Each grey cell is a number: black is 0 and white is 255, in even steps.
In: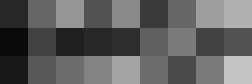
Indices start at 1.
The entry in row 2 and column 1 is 10
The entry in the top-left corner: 40
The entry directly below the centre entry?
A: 163
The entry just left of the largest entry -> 123
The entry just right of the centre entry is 96
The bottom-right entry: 196
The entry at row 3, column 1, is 24
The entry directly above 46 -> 137

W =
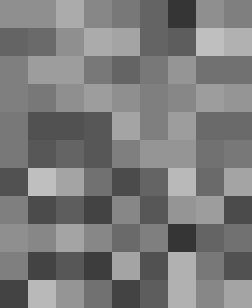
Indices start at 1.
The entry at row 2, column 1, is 100
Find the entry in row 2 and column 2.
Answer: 106
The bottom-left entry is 67
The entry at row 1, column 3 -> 171
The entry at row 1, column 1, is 143
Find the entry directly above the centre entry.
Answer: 164
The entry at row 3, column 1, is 127
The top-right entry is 127
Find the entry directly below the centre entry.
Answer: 75
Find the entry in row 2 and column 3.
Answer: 143
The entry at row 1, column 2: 143
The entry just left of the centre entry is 87
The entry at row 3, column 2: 157
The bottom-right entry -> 164
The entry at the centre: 127

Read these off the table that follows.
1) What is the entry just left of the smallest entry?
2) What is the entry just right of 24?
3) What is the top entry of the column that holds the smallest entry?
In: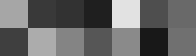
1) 138
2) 112
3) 78

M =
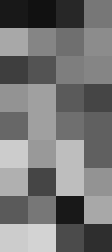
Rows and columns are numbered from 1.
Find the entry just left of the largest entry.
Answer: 204
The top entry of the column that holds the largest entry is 17
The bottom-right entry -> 46
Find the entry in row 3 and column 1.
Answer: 62
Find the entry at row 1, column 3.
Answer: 39
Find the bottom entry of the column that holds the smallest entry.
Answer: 211
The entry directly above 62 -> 168
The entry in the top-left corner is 24
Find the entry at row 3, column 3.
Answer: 126
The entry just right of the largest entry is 75

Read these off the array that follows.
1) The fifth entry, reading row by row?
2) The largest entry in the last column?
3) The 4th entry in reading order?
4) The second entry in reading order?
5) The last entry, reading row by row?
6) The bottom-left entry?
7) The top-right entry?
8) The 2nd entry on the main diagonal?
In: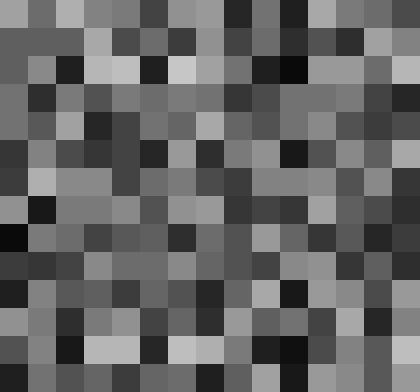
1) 122
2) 190
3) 130
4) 108
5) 153
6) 31
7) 75
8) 95

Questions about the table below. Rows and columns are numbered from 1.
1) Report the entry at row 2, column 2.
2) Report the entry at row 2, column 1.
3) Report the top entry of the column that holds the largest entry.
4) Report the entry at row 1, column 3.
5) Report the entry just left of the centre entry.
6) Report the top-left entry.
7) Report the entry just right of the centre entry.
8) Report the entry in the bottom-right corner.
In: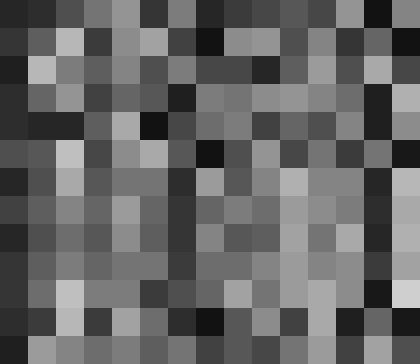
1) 94
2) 53
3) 132
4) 79
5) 45
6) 38
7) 87
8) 79
